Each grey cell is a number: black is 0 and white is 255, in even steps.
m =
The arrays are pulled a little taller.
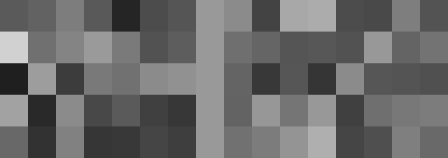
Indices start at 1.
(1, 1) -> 90
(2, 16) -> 115
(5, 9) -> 113
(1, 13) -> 76
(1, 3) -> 125
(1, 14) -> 73
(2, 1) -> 209
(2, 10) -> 101
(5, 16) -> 105
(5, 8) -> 153
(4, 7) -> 55
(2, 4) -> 154
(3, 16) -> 80
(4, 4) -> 72
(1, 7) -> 85
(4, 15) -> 120
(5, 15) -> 127
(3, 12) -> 53
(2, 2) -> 112
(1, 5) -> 37
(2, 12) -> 87
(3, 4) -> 121
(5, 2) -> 50
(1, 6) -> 76
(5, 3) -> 129

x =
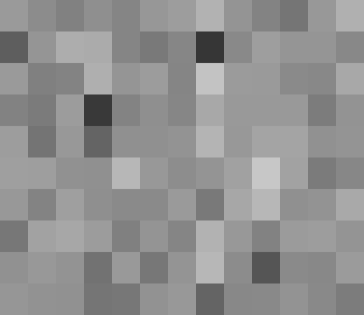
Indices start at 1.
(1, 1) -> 154
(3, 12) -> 136
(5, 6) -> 144
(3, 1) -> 154
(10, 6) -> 146
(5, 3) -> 152
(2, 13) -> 136
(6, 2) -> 158
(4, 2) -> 123
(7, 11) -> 144
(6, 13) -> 135
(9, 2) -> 152
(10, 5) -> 119
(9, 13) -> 155
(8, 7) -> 133
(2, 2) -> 149
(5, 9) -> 152
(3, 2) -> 128
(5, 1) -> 157
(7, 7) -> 154
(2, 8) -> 54
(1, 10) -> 131
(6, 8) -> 148
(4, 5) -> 131
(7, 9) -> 167
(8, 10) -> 130
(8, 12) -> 157
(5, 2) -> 116
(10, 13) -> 124
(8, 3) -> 167
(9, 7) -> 148
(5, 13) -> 148
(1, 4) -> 143
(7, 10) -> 183

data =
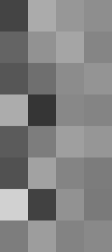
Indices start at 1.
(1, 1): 68
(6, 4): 124
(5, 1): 91
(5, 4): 150
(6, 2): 162
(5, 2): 125
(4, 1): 172
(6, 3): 132
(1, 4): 142
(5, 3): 159

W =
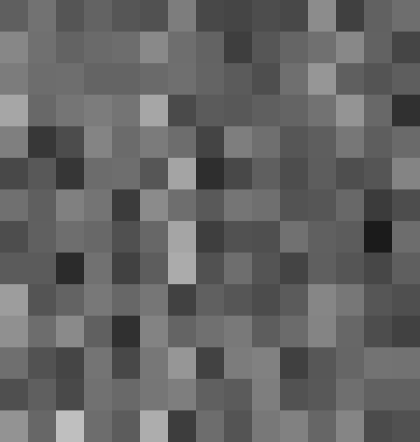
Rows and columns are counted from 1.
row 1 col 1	95
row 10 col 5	103
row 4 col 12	114
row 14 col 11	129
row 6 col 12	93
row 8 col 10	79
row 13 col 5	105
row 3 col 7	111
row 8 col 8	62
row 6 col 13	78
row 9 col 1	91
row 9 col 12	95
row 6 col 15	132
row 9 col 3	43
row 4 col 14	104
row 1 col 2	114
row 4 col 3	117
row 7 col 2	95
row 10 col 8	96
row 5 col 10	111
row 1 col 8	72
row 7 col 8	89
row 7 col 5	59
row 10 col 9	86
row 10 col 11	91
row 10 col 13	119
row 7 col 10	111
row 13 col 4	113
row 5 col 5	107
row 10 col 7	65
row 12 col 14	115
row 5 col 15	106
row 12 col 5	72
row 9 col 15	95
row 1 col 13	64
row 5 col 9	126
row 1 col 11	72

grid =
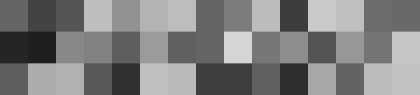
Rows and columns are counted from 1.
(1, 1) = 101
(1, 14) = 108
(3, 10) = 96
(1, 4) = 190
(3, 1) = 94
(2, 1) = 37
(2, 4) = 129
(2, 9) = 213
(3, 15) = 194
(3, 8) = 62
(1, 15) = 105
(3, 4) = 88
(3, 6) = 191
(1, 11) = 61
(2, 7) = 96

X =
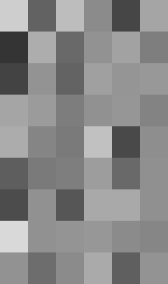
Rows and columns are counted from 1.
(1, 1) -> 206
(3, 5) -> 149
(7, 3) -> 86
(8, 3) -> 148
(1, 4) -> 139
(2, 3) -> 105
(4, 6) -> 131
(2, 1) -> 52
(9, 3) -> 139
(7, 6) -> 144
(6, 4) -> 157
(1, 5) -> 70
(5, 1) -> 172
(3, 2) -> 147
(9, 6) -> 147
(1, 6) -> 165
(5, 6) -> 142
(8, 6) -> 134

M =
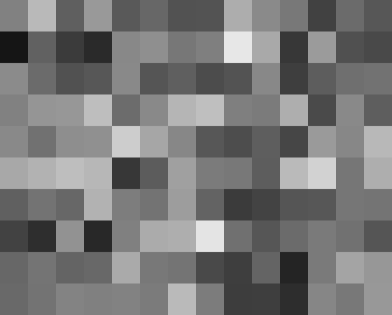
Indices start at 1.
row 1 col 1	129
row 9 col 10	100
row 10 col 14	152
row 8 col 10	86
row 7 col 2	115
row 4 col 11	174
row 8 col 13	113
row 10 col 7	186
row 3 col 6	85
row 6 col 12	210
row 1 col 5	89
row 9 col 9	62
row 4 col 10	123
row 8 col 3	146
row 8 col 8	228
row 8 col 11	107
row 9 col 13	164
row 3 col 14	114
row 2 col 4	42
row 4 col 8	191
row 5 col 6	166
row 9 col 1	103
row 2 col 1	21
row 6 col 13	118
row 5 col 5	205
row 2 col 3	59
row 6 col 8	123
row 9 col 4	104
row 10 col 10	62
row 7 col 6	115
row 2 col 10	169
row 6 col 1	168
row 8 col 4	40
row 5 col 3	142
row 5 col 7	135
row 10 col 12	134

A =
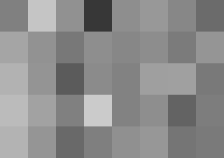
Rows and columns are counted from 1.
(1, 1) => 128
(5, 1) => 179
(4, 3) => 128
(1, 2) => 197
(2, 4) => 142
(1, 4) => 55
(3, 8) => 121
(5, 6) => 151
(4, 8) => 125
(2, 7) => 123
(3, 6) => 159
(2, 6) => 141

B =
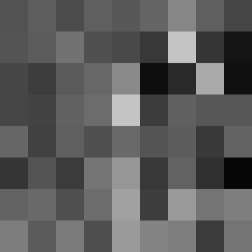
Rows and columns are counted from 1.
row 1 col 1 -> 82
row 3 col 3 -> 90
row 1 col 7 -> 134
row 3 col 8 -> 170
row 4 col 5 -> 197
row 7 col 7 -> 154
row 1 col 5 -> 88
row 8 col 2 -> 91
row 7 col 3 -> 79
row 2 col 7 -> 196
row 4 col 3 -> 97
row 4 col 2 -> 67
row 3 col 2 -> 61
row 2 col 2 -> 92
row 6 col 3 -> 59
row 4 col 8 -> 87
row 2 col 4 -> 80
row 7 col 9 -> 127
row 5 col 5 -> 105
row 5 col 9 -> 99
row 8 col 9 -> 116
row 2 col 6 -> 56
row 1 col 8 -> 95
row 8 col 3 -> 123

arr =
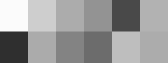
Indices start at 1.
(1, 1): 251
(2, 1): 47
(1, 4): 147
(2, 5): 190
